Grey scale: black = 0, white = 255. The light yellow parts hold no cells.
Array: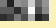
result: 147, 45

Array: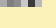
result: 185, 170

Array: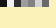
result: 105, 20

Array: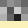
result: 101, 176

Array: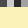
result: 161, 75

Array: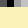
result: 195, 88

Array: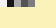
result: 125, 242
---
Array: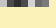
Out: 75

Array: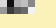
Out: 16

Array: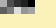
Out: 78

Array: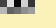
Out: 225

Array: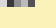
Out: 58

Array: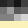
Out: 50
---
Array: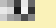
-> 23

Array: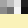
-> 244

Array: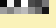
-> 171

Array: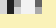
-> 214

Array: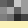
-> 98

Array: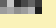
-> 143

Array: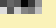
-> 205

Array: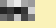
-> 23

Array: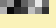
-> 47

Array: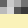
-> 84
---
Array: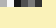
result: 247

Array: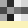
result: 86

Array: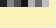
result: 79

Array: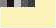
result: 129

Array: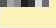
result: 137

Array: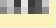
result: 117

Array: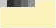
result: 199

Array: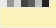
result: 219

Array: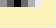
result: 90
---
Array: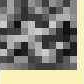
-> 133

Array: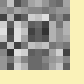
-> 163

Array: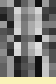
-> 68

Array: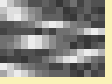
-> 81

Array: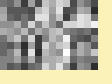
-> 75

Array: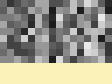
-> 41

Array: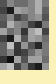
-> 121
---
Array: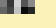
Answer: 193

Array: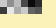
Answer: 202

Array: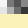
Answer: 175

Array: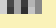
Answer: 48

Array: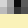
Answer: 150

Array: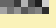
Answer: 116

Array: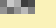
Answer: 147

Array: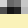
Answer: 21
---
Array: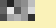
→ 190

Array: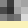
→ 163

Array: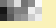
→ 250

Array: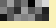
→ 214

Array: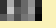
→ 34

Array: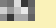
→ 98

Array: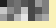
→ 126

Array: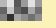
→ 155

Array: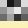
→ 220

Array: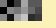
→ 89
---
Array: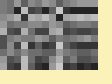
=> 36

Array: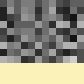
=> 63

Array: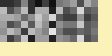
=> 105

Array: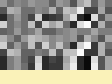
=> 85

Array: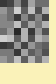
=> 178

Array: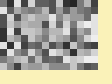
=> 81

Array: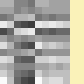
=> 162

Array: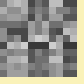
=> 98
